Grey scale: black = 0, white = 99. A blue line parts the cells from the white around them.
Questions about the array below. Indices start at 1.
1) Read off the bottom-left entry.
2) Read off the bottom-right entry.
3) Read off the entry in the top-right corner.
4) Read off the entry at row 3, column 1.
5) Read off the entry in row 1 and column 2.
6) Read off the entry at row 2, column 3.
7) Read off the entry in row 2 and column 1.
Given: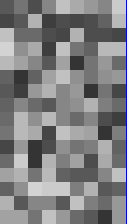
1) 63
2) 59
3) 79
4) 75
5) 45
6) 69
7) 27

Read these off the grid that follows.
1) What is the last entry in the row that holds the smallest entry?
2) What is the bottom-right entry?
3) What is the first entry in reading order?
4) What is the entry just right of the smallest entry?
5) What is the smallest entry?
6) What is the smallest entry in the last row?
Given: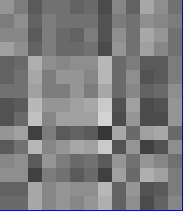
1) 41
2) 52
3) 58
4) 65
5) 21
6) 29

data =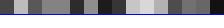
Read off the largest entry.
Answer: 84
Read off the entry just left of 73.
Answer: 27
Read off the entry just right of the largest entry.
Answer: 69

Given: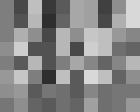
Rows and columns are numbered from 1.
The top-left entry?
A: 49
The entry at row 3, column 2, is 68
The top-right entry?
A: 84
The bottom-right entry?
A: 59
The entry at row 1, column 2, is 28
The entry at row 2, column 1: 49
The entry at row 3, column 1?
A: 49
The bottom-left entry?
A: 46

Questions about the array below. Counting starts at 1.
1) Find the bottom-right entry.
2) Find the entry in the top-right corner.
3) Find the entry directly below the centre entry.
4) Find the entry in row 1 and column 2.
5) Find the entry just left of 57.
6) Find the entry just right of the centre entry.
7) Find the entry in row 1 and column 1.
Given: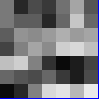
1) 91
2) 33
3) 19
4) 15
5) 36
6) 80
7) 47
